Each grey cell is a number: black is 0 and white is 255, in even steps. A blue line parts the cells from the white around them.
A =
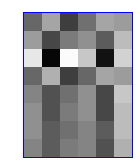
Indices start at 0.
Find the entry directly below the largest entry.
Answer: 62
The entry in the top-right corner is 156
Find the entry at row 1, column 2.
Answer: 123
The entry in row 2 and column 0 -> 231
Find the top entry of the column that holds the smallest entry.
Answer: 165
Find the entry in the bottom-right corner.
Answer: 176
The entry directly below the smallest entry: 176
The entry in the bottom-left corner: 132
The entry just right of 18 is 210
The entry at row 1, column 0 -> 156
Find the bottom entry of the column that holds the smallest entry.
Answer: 92
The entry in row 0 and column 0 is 103
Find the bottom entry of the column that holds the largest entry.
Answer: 123
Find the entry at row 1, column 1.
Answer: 71
